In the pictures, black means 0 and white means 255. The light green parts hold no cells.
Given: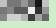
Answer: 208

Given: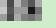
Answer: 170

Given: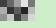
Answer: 64

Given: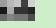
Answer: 117

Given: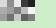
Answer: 201

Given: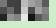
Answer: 131
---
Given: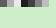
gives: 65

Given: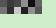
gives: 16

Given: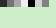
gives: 0

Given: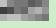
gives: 93

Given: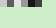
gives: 23

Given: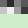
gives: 197
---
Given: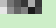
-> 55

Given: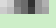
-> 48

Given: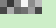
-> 245

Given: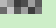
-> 77

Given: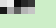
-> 11

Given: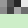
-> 82

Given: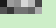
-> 215

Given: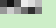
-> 235

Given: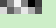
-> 128
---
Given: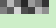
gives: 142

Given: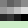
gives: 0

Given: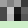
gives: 85

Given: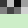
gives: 208

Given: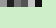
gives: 18

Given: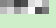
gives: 120

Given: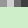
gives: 62

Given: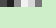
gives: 118

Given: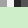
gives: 84
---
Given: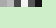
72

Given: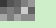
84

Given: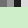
112

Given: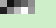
31

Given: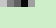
98

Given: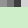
118
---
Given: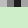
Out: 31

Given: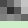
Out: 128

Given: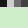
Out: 107

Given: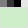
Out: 0

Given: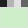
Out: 225

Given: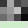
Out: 70

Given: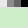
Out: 99

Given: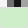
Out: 23

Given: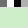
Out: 10
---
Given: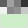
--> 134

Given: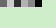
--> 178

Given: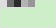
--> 44

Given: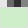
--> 105

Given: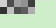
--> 77

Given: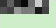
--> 122
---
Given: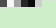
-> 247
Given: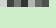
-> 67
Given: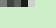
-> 66
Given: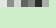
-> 142
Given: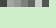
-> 163
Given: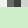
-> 107
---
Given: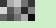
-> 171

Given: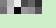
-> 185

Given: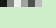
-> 135

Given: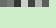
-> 122

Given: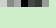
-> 138

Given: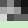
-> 139
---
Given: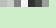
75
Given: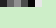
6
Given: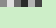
179
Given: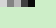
64
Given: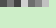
137
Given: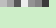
131
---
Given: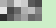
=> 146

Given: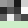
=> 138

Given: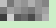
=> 119

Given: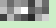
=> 108

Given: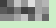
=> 120

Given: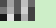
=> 161

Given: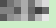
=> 116
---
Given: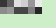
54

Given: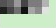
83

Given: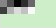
133

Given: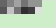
101

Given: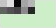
196

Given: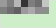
154

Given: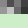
135

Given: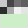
201
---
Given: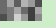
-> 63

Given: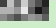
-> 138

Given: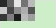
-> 186

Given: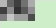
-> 158

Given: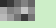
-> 60

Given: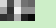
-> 33

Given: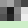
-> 123

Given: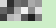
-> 30
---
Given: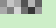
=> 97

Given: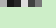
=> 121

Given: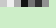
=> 145

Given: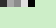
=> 4

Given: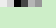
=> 151

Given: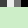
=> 3

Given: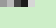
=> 214
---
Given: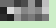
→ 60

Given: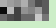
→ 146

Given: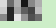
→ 175

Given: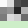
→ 80

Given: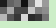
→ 115

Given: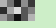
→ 31

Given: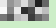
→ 175

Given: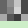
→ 196

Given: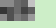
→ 107

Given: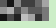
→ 136
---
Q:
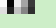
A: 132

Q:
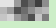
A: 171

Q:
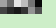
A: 147

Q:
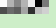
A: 193

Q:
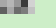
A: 124

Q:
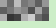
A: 162

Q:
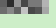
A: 85

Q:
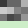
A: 133

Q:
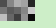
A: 134

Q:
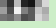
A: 199
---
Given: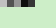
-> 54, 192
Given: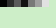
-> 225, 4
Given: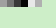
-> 176, 160
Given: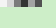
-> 81, 244
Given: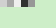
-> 151, 208
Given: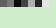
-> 229, 96
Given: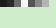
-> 179, 28
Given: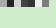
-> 124, 168
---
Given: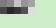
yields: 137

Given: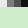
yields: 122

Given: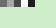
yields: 167

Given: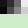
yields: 47

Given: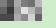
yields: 85

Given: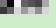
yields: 13
